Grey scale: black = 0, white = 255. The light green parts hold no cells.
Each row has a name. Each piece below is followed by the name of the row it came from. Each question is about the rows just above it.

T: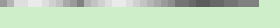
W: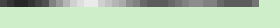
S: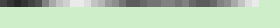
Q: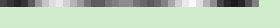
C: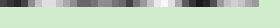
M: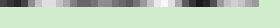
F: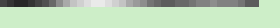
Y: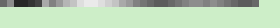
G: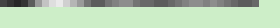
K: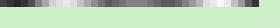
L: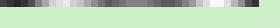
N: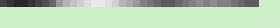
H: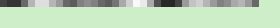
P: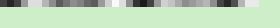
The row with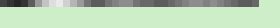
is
G
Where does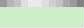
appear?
Y
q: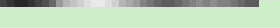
N
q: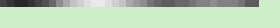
F
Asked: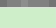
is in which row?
F

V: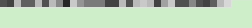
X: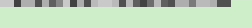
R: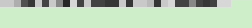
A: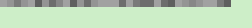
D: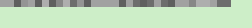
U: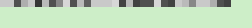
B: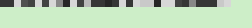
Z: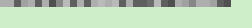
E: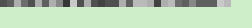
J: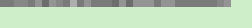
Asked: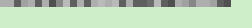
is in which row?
Z
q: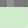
J
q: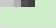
U
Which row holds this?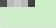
V
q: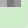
J
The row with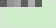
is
D

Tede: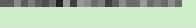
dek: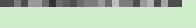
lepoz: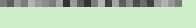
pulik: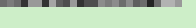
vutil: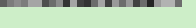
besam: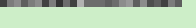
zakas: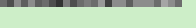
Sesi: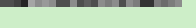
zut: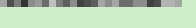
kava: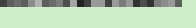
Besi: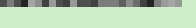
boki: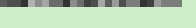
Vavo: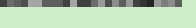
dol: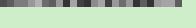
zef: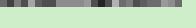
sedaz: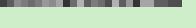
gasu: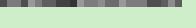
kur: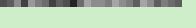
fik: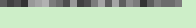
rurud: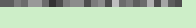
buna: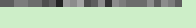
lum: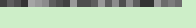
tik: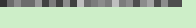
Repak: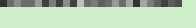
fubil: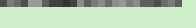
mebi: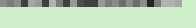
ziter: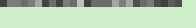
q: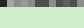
Sesi
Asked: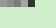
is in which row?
lepoz
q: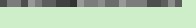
gasu

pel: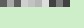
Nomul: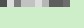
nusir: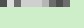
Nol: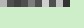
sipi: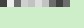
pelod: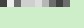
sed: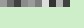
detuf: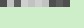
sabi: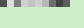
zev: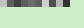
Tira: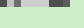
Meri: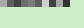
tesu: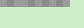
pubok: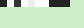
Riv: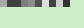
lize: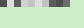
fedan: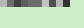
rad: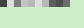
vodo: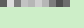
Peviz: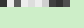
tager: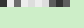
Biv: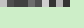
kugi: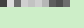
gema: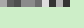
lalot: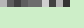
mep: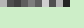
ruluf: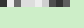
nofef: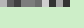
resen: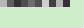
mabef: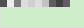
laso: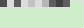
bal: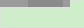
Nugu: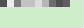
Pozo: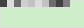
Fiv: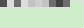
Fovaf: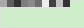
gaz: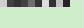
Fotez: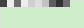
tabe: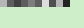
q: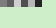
mep
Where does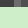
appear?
Biv

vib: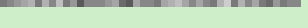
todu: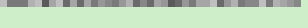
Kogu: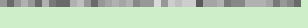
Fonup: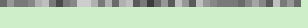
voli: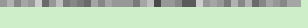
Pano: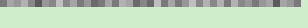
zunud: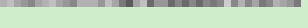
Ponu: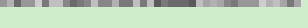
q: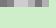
Fonup
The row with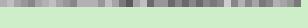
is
zunud
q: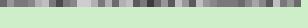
Fonup
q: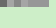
voli
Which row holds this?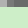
Kogu
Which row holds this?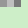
voli
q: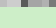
Kogu

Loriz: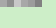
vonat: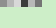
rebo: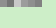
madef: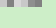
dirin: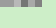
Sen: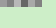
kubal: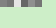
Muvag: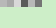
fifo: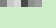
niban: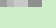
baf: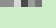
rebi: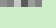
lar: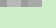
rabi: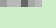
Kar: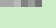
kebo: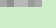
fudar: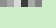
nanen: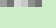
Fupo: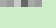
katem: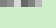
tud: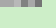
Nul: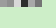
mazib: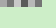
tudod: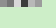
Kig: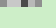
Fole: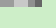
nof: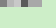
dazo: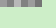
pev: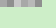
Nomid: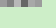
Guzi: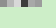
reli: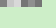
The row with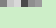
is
fifo
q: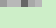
rabi
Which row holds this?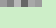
Nomid
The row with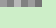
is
dazo

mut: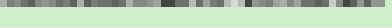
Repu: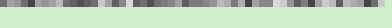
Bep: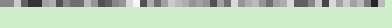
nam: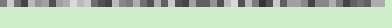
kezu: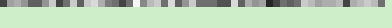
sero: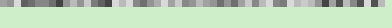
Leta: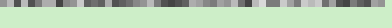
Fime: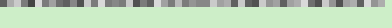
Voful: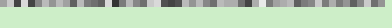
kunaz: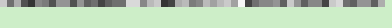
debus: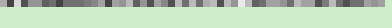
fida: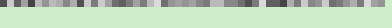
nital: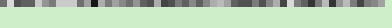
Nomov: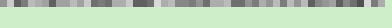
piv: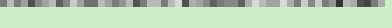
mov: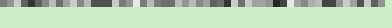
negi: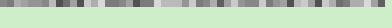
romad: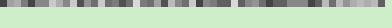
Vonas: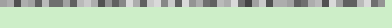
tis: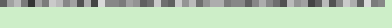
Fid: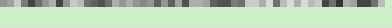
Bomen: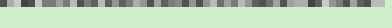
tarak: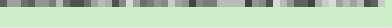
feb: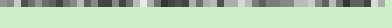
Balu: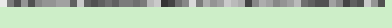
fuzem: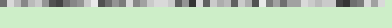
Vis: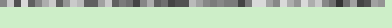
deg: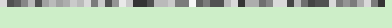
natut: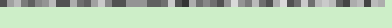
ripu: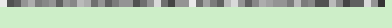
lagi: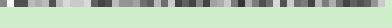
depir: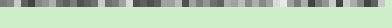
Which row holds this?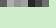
kezu
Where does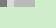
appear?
negi
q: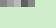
piv

